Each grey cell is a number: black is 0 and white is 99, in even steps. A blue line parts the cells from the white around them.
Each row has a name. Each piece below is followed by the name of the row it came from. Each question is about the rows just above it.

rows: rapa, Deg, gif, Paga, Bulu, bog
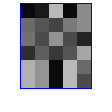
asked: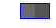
Deg
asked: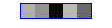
Bulu

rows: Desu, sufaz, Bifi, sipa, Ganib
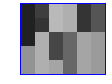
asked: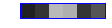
sufaz
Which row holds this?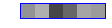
sipa
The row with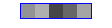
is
sipa
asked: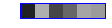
Bifi

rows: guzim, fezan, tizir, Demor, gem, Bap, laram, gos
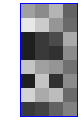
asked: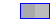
laram
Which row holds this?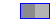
guzim
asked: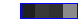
Demor

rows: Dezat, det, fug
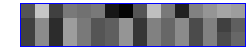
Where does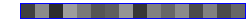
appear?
fug
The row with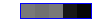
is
Dezat

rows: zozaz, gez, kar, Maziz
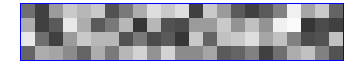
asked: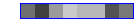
kar
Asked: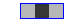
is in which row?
gez
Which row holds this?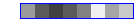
zozaz
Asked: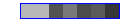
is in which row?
kar
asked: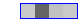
kar
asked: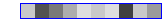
zozaz

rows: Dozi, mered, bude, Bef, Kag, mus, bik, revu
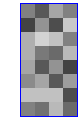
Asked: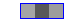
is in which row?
mus
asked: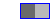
Bef
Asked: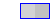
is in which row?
bude
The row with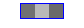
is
revu
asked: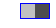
bik
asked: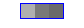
Bef

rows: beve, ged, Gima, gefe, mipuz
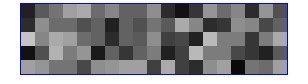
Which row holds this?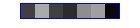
mipuz
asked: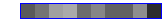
beve
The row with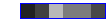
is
gefe
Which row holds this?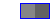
beve
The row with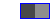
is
mipuz
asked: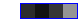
beve

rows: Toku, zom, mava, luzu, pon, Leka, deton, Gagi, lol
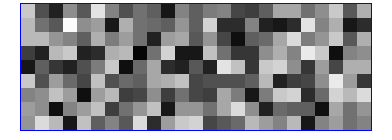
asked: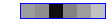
Gagi
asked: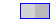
deton

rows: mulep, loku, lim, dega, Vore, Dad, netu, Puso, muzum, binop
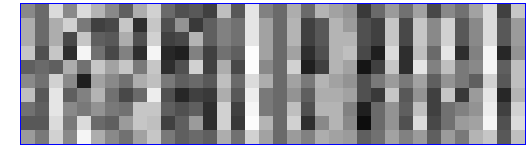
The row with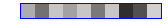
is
Vore
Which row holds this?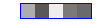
netu
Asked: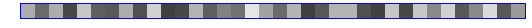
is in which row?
lim
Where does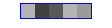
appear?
loku
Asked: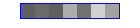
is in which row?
binop

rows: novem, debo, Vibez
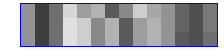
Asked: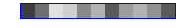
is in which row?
Vibez
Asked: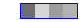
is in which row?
novem
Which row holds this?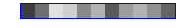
debo
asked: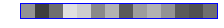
Vibez

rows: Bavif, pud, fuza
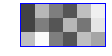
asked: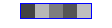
Bavif
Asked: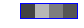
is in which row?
Bavif
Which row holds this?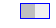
Bavif
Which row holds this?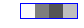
fuza
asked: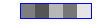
pud

